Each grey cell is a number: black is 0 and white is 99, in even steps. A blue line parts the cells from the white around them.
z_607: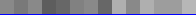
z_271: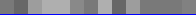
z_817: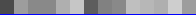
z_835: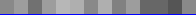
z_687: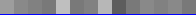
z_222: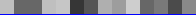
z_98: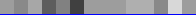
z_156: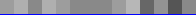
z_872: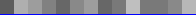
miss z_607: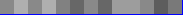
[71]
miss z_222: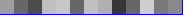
[33]
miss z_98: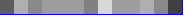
[65]
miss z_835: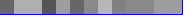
[44]
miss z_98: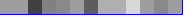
[65]
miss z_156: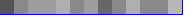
[57]

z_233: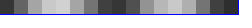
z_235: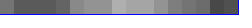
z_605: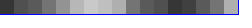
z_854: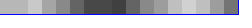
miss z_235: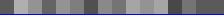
[42]
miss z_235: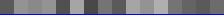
[49]

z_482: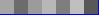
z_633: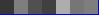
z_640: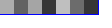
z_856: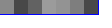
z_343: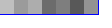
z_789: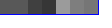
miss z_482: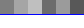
[71]
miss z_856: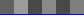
[57]
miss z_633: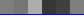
[31]
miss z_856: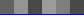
[53]

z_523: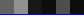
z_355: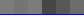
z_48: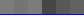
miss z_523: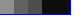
[9]
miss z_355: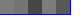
[42]
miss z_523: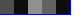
[9]

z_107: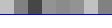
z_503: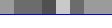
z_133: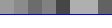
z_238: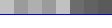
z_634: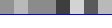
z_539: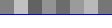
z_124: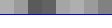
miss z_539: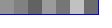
[72]
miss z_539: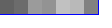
[46]
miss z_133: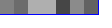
[60]
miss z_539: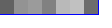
[46]
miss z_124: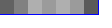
[64]

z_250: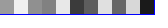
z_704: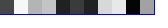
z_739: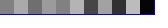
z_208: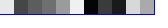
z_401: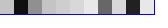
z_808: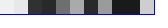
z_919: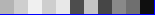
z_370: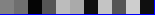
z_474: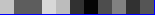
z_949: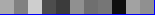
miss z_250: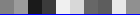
[87]
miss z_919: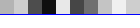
[53]
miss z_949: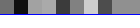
[46]

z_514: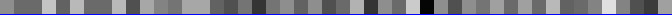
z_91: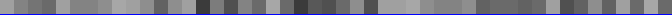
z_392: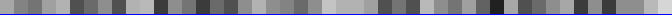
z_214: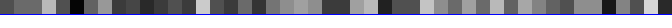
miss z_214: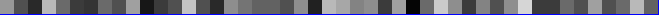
[27]
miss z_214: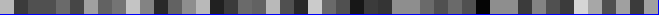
[59]
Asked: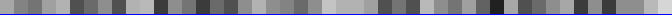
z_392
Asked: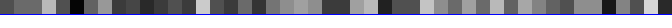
z_214
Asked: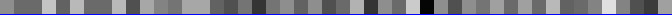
z_514
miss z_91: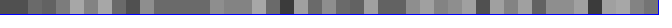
[34]
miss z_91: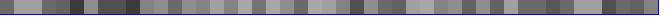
[48]

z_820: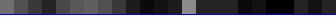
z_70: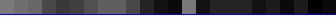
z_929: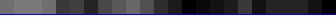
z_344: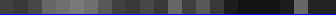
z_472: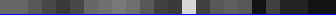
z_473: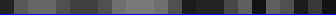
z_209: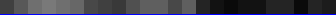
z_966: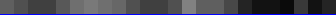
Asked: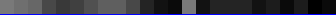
z_70
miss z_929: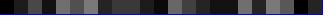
[18]

